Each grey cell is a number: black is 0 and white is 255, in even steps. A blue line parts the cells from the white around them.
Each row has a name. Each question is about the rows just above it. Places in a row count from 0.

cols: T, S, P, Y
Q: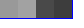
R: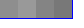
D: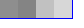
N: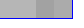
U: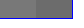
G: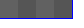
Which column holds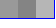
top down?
S
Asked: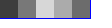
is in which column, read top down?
Y
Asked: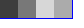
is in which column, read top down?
Y
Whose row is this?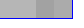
N

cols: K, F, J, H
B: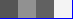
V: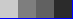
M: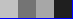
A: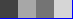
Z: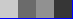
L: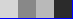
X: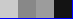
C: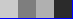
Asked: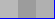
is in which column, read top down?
J
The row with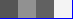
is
B

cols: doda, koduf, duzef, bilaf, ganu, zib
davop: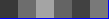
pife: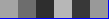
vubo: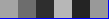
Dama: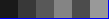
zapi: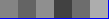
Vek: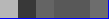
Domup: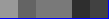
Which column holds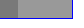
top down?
zib
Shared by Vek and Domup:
[100]
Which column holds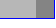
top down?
bilaf
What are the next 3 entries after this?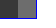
[164 100  65]
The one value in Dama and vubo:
[153]

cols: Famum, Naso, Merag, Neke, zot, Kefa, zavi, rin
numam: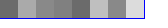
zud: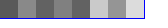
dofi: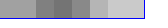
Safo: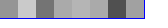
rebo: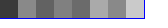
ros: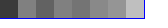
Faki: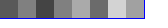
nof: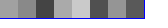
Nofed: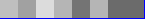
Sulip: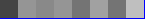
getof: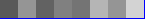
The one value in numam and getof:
[128]
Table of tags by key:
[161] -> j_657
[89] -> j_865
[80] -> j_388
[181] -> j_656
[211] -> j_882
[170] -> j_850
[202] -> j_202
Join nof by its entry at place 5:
j_388
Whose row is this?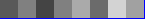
Faki
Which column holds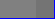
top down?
Neke

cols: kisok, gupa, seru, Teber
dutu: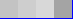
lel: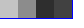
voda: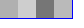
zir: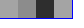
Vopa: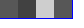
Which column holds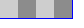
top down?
gupa
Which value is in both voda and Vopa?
[206]
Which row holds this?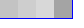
dutu

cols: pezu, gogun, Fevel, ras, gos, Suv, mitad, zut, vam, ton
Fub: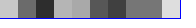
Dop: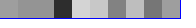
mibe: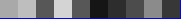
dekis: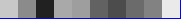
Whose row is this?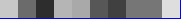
Fub
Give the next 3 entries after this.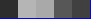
[118 118 222]
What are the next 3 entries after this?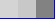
[190 118 158]

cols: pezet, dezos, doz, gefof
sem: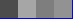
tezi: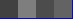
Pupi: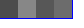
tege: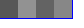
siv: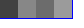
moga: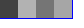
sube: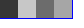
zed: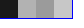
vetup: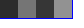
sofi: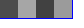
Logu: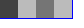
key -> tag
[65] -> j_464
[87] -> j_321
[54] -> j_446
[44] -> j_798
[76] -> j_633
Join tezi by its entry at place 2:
j_633
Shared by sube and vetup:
[54]
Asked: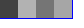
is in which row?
moga
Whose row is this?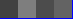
tezi
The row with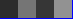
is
vetup

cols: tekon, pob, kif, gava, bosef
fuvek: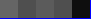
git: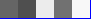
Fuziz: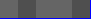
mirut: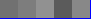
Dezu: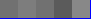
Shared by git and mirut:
[113]
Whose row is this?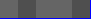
Fuziz
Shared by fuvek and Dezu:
[91]

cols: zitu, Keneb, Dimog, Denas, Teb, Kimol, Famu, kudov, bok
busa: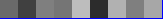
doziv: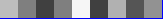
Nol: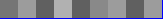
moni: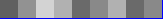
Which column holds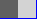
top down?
Dimog
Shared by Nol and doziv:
[177]
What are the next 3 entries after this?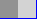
[177 106 137]
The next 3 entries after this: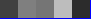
[177 127 167]
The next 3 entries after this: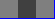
[246  64 177]
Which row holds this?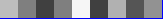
doziv

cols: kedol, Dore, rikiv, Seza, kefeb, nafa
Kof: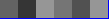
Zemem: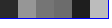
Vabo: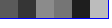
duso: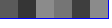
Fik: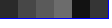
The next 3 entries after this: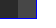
[ 90 108  18]
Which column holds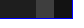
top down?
kefeb
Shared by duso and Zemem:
[117]
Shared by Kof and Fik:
[53]
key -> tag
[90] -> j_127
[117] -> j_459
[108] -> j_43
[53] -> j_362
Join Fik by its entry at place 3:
j_43
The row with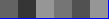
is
Kof
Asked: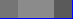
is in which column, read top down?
rikiv

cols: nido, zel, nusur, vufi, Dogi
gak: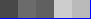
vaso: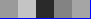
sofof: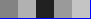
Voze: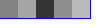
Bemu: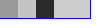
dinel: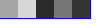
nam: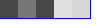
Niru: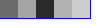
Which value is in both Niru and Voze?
[165]
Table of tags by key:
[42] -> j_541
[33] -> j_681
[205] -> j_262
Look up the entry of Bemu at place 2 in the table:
j_541
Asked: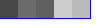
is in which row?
gak
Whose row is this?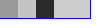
Bemu
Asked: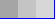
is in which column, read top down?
zel

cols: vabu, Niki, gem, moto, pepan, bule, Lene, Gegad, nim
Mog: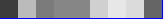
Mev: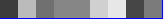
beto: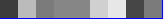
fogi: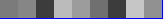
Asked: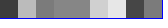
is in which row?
beto
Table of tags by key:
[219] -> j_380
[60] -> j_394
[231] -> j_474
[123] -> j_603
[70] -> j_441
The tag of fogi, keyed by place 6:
j_394
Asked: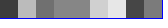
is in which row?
Mev
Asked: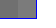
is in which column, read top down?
gem
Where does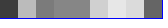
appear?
Mog

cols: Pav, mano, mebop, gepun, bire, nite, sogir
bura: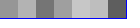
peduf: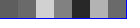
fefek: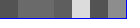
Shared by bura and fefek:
[94]
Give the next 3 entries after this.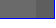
[220  83 141]
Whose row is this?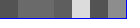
fefek
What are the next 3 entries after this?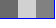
[ 40 179 106]

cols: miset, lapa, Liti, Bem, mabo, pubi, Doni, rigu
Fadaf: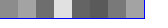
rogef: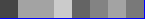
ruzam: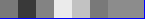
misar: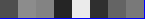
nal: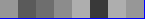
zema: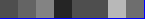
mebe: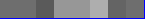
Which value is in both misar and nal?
[140]
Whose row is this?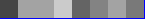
rogef

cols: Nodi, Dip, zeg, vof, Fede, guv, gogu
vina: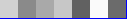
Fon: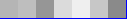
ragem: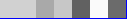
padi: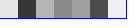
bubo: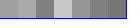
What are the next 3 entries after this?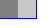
[150 128 119]
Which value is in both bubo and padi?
[160]
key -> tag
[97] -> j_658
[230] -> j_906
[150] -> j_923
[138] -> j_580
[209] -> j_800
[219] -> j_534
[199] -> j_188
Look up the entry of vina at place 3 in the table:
j_188
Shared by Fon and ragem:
[199]
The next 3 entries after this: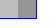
[219 239 199]
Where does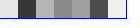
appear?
padi

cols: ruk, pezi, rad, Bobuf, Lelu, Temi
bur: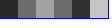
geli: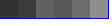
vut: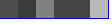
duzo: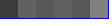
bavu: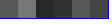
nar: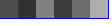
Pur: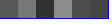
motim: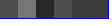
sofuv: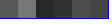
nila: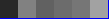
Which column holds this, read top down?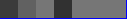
pezi
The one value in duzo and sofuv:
[88]

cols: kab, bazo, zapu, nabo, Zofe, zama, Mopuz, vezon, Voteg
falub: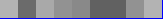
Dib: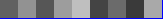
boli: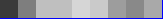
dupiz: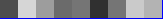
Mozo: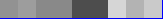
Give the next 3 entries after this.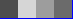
[117  48 117]
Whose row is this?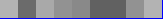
falub
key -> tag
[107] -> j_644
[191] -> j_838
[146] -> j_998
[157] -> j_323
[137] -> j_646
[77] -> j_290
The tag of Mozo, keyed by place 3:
j_646

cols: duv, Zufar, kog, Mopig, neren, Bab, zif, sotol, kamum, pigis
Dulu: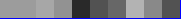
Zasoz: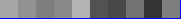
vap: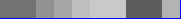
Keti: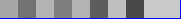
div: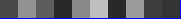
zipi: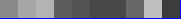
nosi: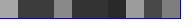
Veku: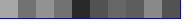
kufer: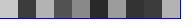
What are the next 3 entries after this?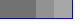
[191 201 201]
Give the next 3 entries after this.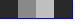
[156  60  51]
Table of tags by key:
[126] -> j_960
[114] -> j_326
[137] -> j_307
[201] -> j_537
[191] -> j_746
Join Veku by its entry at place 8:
j_307

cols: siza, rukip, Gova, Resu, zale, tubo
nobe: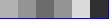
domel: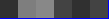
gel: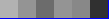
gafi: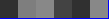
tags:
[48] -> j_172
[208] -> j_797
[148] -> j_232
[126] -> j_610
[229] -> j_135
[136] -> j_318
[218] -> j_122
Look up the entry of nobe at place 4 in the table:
j_122
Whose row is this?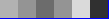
nobe
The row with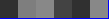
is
gafi
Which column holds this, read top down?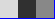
zale

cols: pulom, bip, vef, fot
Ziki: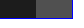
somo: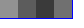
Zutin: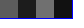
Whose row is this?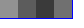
somo
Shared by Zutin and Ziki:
[28]
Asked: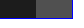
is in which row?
Ziki
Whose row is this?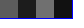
Zutin
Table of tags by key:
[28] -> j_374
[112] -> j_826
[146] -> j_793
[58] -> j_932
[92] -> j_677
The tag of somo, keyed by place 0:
j_793

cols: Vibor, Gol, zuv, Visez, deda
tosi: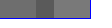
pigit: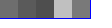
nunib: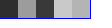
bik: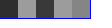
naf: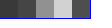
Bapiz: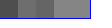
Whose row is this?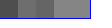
Bapiz
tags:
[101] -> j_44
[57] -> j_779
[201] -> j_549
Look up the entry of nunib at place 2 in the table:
j_779

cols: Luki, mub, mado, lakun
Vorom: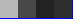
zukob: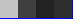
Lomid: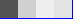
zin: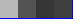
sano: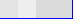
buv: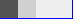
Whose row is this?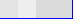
sano
